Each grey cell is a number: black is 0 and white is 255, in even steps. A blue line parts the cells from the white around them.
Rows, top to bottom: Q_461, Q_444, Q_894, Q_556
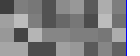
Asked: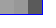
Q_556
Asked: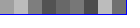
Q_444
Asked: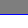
Q_894
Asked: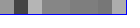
Q_894
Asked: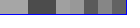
Q_556

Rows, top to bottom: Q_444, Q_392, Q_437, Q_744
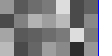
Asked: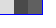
Q_444
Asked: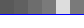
Q_437
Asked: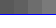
Q_437
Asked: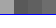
Q_437
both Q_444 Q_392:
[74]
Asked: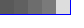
Q_437
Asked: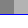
Q_392

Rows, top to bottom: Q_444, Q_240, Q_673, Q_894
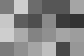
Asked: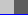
Q_240
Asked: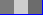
Q_444
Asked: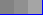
Q_673
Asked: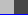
Q_894
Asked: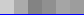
Q_673
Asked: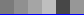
Q_894

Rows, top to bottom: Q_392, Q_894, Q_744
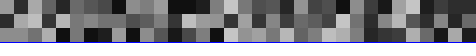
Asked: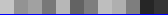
Q_744
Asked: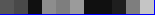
Q_392
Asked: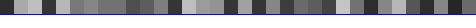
Q_894

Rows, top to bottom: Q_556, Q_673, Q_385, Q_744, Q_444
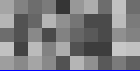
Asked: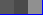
Q_385
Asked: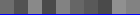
Q_385
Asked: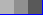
Q_444
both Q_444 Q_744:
[82]
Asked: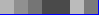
Q_673

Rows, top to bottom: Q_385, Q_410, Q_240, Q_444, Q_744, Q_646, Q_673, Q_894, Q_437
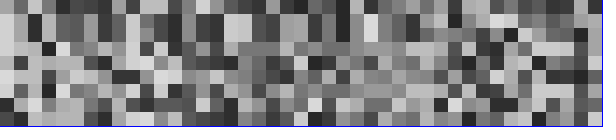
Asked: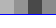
Q_894
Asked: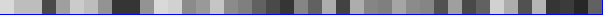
Q_646
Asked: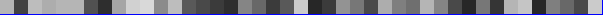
Q_744
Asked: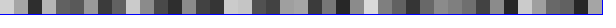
Q_240

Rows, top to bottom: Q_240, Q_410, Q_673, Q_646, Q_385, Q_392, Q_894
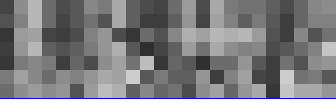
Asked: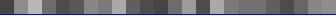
Q_240
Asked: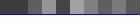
Q_410
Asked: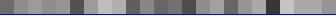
Q_894
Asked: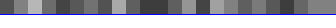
Q_410

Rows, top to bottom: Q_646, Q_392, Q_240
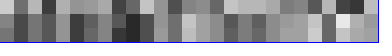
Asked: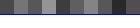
Q_392
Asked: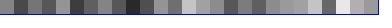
Q_392
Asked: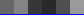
Q_240
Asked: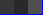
Q_240
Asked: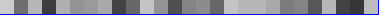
Q_646

